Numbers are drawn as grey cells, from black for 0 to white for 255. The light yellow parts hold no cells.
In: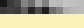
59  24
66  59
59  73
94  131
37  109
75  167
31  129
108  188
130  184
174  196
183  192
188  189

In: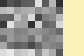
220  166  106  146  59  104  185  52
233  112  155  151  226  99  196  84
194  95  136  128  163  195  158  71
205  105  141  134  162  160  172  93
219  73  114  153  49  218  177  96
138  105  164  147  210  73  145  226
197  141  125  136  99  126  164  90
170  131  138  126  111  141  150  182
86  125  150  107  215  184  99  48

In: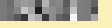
122  123  122
110  115  108
88  131  145
55  196  155
189  166  150
169  28  79
58  153  180
140  141  130
100  129  136
87  103  92
247  196  165
124  125  127
123  123  123
165  75  100

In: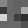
103  212  58  133
106  104  103  105
106  64  99  97
82  46  169  100

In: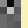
107  106  72  137
96  93  195  11
88  104  89  117

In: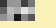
145  101  54
173  187  148
22  171  151
133  224  66
87  191  119

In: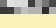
55  119
60  226
153  219
191  217
179  62
179  162
45  118
176  73
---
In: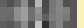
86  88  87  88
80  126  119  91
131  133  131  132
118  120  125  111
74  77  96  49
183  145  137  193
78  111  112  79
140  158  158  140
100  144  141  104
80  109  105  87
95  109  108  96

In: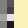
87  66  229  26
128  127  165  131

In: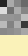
105  133  189  57  166
133  171  145  174  148
170  112  149  130  141
35  220  150  186  136

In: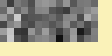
104  155  137  106  128  125
123  135  172  74  64  112
120  115  76  115  26  68
87  118  138  91  151  158
148  60  134  142  103  95
105  73  88  104  61  16
143  85  110  86  104  120
151  136  97  106  156  137
143  133  87  112  109  132
78  88  85  75  149  113
107  133  75  88  51  60
122  102  203  151  56  83
61  169  107  130  196  201
130  106  153  71  158  110

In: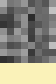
145  193  120  131  159  111  190  86  137
85  109  105  104  108  85  103  86  109
103  103  108  87  134  109  89  109  91
83  133  44  72  66  61  133  57  81
150  101  146  144  121  158  114  158  133
126  104  119  89  154  133  87  132  89
118  80  65  62  82  125  78  131  57
175  131  69  52  144  164  118  153  48

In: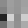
160  164  205  170
150  149  142  145
158  156  210  168
139  129  35  109

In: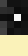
21  16  12  19  21
18  11  245  12  24
18  41  11  27  16
66  44  14  59  66

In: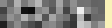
101  101  106  159
99  113  104  127
114  141  55  183
113  238  183  200
143  137  60  53
104  68  113  71
165  151  127  111
97  84  166  138
109  148  85  130
184  132  169  58
150  13  129  77
121  18  176  100
176  153  126  139
103  128  146  104
137  67  93  31
